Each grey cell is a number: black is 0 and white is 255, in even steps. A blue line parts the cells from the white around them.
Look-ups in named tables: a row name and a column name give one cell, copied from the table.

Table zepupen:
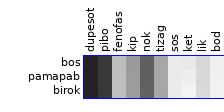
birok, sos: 234
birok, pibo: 56
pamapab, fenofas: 190
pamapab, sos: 235
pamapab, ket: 238
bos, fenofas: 189
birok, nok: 98
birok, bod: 242
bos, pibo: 56
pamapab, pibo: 57
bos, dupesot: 36
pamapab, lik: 216
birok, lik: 217
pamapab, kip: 156
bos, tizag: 167
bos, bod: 239
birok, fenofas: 192

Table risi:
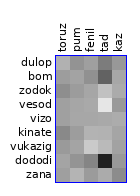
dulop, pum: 147
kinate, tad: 178
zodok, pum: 156
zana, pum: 180
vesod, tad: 230
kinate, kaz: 165
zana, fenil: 155
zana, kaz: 140
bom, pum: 163
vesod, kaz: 153
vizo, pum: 167
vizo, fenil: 167
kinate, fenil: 179
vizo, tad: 169
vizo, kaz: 172
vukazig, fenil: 202
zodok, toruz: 142

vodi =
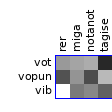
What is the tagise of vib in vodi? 97
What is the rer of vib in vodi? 255
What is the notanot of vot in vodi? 172
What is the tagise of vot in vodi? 40
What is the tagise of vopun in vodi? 185
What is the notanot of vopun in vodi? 76
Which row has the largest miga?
vot

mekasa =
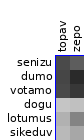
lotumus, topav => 177
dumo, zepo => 42
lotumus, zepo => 132
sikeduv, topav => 185
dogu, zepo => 192
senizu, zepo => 93
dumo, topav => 70
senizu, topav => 74
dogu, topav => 197
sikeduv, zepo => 167
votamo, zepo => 55
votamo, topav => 73
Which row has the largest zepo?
dogu

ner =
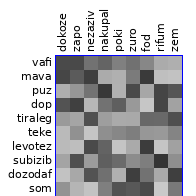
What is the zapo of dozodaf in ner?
168
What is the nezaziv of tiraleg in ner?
80
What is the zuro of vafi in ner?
113
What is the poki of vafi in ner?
128
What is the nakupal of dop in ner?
114
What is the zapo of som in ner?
181
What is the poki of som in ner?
82
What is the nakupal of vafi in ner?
100
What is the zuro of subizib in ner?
140
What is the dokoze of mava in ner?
70
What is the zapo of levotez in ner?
190
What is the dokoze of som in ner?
147
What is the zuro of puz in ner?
74
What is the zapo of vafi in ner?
73
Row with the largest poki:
levotez

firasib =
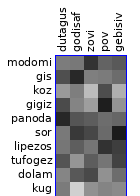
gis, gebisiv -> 108
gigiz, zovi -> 158
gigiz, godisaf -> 132
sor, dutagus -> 121
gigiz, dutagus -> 75
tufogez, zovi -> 93
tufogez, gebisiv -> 66
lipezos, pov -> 50
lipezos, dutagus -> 118
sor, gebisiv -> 27
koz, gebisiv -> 175
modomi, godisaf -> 120
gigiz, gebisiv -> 147
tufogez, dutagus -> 84
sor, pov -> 106
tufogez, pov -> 117

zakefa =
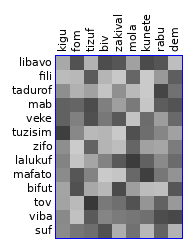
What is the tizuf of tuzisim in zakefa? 185
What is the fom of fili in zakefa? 184
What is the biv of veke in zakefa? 120
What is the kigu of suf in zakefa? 139
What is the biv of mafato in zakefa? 202
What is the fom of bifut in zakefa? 81
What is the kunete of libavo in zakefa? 75
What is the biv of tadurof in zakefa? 196
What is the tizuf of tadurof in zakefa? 161
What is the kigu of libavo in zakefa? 168
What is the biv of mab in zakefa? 127
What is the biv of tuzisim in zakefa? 181
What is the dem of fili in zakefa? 94
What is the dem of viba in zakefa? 72
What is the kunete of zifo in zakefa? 161
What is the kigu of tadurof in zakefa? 142
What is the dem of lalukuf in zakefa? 107

